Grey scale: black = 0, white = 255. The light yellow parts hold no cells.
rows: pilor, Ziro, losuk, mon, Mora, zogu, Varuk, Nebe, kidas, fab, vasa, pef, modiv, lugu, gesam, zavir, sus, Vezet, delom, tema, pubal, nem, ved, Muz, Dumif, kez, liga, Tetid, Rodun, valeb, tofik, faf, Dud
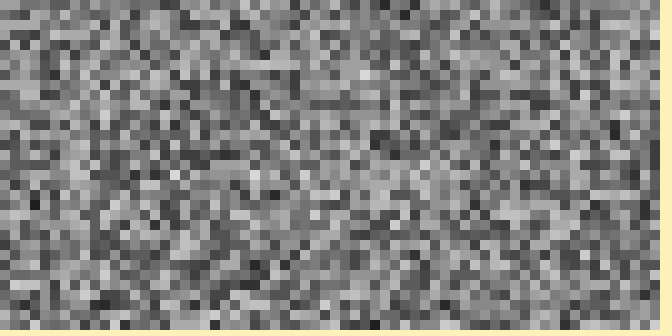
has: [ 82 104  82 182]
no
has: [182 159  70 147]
yes
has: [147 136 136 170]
yes
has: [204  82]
no
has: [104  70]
yes

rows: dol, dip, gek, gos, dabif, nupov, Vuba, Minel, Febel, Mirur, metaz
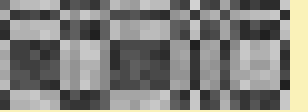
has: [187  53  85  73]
yes
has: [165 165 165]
yes
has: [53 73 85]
no
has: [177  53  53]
no
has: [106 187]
yes
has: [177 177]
yes

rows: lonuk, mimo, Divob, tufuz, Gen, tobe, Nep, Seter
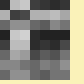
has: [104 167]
yes
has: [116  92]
no
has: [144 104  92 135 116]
yes
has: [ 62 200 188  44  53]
no
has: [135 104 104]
no
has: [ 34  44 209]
no

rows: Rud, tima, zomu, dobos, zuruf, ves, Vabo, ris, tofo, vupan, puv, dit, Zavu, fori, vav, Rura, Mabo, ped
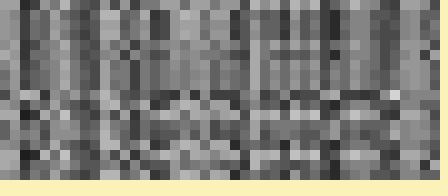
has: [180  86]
yes
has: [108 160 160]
yes
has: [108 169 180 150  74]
no
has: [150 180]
yes

